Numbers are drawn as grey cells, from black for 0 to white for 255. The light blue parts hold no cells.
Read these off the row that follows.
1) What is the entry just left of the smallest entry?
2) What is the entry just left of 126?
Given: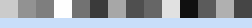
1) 225
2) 146

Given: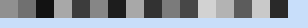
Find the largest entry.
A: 210
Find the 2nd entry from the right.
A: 201
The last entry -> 41
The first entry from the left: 144
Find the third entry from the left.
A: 18

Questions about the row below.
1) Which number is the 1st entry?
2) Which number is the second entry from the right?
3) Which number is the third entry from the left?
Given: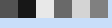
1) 82
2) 212
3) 232

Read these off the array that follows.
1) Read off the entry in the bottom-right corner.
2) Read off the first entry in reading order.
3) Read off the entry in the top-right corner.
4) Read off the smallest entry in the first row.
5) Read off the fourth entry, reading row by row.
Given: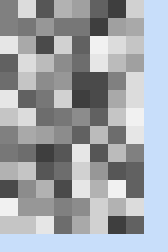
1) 97
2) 128
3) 209
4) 62
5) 178

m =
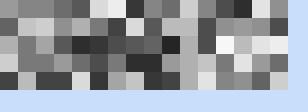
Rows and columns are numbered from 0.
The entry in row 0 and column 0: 154
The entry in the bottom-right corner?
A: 206
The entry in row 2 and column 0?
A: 176
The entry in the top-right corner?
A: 144
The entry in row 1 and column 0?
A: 99
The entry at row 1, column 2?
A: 206
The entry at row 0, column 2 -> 133
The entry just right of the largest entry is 187
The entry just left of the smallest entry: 99
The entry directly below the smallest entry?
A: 154
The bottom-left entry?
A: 67
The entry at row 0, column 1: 133
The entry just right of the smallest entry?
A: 176
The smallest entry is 37
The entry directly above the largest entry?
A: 144
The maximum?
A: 247
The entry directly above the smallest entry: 187
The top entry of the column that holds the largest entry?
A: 77
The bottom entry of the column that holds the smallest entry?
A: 67

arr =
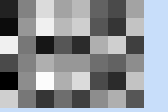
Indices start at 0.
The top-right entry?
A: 163
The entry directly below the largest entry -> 53
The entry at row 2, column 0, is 240
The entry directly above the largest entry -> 175
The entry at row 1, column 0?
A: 12
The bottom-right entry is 86
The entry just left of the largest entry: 141
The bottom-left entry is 207
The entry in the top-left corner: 34
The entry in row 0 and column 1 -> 130
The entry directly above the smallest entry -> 74
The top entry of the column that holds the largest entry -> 219

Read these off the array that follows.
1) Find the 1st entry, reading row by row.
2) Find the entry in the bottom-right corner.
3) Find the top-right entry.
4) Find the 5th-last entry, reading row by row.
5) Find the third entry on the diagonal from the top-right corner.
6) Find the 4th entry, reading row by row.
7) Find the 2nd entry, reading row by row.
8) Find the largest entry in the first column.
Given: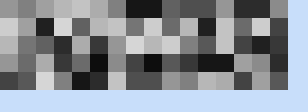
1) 150
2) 88
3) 139
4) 183
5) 67
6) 183
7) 128
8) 205

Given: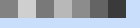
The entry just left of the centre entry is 121
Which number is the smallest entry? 58
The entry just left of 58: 100

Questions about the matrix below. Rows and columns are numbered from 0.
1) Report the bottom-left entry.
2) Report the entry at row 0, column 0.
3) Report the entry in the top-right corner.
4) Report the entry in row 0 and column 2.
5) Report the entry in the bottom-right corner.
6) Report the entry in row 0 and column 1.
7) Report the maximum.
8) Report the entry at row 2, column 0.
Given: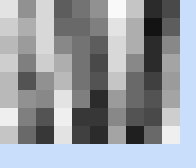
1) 197
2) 227
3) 73
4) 216
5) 239
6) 145
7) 249
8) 185

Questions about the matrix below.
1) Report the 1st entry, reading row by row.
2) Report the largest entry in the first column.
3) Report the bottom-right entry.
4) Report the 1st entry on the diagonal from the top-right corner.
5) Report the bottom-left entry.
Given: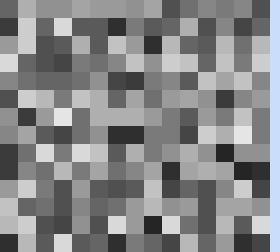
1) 101
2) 217
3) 69
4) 80
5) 47
